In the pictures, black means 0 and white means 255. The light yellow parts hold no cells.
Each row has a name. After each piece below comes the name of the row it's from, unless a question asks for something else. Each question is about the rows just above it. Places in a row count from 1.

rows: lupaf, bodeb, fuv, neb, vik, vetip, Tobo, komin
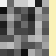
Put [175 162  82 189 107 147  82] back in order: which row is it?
Tobo
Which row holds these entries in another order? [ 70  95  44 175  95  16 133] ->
bodeb
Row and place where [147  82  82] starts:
Tobo, 3

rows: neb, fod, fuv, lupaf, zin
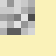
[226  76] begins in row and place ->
fuv, 4
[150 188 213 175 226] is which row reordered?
lupaf
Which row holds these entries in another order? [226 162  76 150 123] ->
fuv
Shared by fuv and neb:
[150]
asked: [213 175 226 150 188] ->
lupaf
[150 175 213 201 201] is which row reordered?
fod

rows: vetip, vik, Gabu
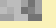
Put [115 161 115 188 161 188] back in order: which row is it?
Gabu
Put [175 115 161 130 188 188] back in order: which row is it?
vik
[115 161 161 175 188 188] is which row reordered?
vetip
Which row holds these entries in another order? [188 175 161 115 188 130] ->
vik
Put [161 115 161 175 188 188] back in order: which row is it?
vetip
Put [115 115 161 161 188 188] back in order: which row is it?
Gabu
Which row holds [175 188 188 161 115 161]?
vetip

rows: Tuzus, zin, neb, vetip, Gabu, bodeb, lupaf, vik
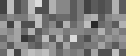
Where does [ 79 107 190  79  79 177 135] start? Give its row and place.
zin, 3
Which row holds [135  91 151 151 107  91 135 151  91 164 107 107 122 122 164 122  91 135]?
lupaf
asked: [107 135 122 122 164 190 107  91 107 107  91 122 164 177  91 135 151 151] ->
neb

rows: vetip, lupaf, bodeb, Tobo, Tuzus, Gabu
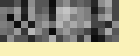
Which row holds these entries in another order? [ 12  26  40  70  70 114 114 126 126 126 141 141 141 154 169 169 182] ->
bodeb
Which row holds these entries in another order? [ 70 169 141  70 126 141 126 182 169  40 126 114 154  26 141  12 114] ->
bodeb
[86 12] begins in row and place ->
vetip, 7
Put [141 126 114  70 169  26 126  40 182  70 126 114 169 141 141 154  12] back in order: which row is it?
bodeb
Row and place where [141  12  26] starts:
Gabu, 13
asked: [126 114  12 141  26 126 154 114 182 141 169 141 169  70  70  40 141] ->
Tobo
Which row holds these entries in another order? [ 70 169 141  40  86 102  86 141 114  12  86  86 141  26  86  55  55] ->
vetip

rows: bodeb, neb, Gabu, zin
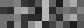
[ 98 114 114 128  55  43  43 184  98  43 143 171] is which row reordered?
Gabu
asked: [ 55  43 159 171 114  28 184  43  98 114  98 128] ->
neb

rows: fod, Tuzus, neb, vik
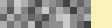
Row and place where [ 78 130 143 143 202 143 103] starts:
vik, 6
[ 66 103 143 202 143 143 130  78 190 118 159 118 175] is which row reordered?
vik
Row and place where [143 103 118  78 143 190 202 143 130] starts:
neb, 4
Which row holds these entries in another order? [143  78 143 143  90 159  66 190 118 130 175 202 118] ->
Tuzus
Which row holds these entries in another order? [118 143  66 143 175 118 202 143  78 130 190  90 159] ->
Tuzus
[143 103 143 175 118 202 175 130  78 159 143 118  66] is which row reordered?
fod

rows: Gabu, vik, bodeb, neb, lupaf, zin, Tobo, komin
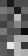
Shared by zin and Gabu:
[78]
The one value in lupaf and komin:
[78]
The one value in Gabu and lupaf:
[78]
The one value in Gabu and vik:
[26]
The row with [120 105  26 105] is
vik
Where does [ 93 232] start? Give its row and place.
Tobo, 1
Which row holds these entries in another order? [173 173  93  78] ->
zin

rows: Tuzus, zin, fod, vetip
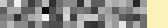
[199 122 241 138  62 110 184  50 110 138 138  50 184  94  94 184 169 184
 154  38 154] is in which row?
Tuzus
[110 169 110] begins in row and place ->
vetip, 19
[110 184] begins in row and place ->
Tuzus, 6

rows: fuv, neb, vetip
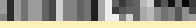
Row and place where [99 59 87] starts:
fuv, 17
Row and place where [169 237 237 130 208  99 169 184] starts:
vetip, 15
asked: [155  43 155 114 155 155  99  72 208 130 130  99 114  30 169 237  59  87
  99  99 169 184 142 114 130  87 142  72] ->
neb
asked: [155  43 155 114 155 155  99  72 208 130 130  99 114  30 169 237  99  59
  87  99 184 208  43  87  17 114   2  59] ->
fuv

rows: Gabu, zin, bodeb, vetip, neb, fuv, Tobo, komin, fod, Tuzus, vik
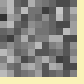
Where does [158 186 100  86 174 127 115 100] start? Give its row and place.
Gabu, 1
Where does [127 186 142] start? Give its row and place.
fod, 1
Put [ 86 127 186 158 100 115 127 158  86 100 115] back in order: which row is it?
vik
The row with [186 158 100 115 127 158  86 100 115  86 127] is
vik
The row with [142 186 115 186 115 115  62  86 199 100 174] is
zin
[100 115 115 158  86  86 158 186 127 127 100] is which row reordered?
vik

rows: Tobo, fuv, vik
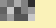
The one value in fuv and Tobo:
[129]
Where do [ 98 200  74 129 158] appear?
fuv
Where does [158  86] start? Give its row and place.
vik, 2
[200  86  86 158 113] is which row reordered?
vik
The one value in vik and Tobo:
[113]

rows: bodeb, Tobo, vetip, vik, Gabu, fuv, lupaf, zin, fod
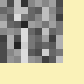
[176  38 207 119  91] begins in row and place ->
lupaf, 2
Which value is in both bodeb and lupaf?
[75]
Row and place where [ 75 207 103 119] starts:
zin, 6
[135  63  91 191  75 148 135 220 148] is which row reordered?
fod
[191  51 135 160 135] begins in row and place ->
bodeb, 3

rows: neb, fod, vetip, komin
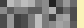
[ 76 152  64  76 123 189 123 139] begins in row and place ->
komin, 1
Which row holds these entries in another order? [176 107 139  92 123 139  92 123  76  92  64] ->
fod

